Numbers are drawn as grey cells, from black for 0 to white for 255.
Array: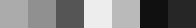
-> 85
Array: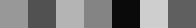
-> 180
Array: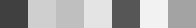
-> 191
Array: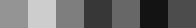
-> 126
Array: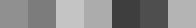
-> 196
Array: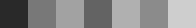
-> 162
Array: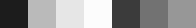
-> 230
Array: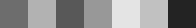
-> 88
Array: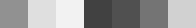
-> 242
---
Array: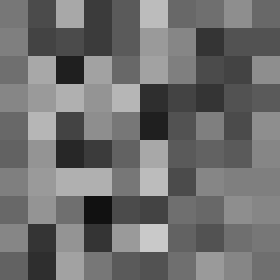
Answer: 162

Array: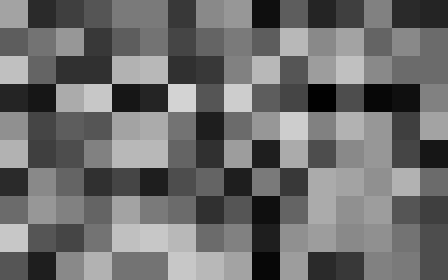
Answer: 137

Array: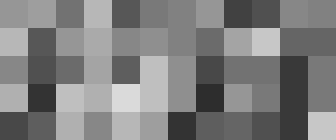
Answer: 176

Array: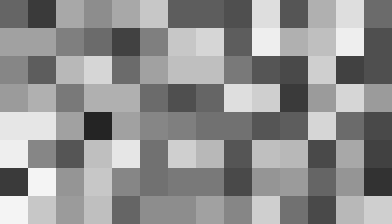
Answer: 155

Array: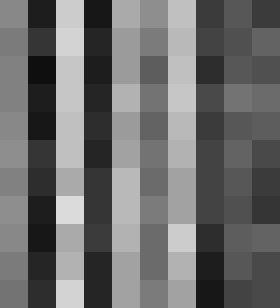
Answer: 211
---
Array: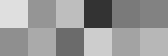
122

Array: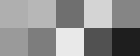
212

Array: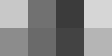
59

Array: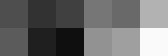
105

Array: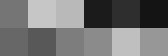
46

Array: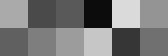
218

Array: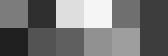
111

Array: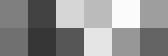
251
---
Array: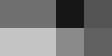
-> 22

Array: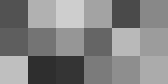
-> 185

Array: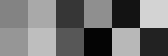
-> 19

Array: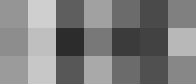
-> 66

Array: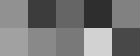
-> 46

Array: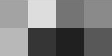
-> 116
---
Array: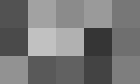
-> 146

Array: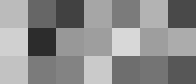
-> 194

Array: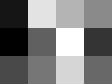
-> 73

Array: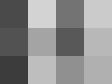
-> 60

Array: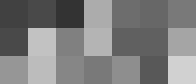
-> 150

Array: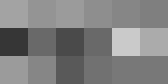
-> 155

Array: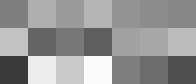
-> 58

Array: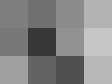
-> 160

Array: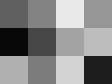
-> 176
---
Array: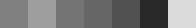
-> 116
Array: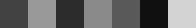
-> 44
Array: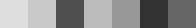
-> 79
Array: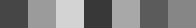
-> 211
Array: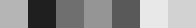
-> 111
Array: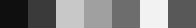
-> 200
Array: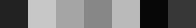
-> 165
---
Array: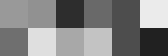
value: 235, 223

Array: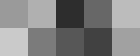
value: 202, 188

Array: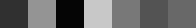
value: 200, 148

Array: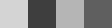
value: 212, 181

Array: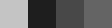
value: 196, 100

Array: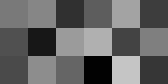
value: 197, 176

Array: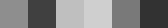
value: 207, 191

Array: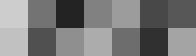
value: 205, 193

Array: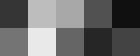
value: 233, 189
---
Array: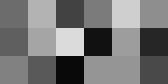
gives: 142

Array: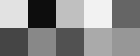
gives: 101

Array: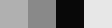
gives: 231

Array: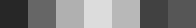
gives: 86

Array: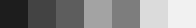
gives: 241

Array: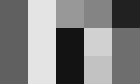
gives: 33

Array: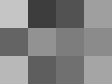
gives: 159
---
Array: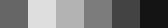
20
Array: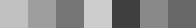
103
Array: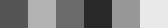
233
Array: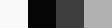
177
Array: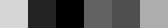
173
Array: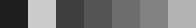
178
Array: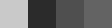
99
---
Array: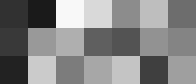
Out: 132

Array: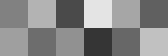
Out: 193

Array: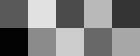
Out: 167

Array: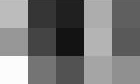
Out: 89

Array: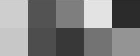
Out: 148

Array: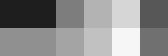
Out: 112
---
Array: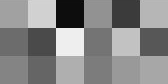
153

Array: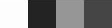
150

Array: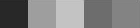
109

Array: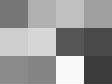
249

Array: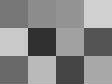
69

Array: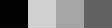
165

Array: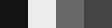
104

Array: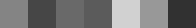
152
